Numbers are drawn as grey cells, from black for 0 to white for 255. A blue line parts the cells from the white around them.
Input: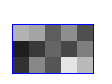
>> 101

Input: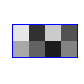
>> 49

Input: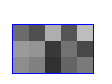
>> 56

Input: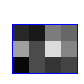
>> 75

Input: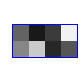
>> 25

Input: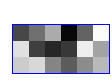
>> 56

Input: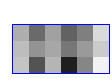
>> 119

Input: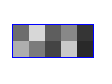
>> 94

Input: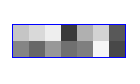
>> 176
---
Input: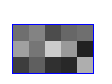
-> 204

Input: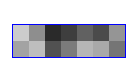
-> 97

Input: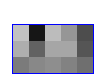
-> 166

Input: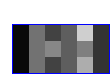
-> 94

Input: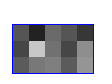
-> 113

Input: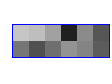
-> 32

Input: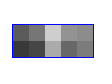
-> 206

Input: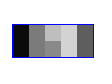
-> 190

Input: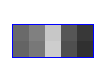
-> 199
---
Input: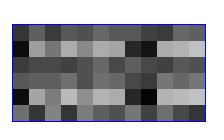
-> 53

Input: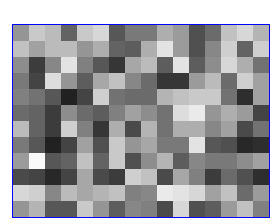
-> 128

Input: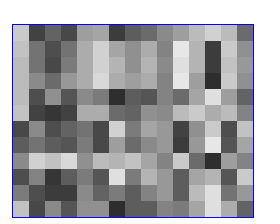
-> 99

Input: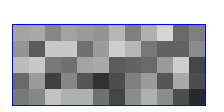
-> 41

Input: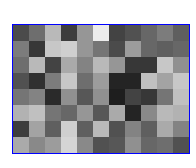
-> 81
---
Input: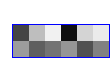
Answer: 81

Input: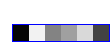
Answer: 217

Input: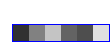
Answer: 78

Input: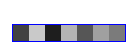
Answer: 160

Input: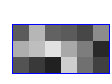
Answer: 112

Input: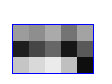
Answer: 191

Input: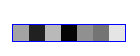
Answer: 116

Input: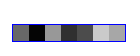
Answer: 202
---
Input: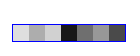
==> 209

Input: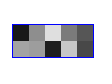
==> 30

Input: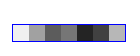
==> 92

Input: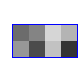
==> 194

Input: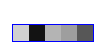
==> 180

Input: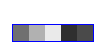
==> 234

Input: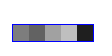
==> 161
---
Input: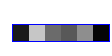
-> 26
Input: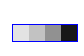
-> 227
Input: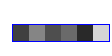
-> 64
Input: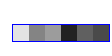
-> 227
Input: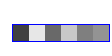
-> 64
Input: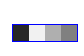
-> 39
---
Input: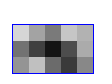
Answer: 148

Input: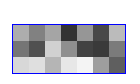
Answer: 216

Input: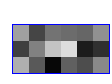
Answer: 175

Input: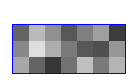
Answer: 167

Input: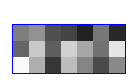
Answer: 250

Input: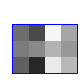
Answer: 96
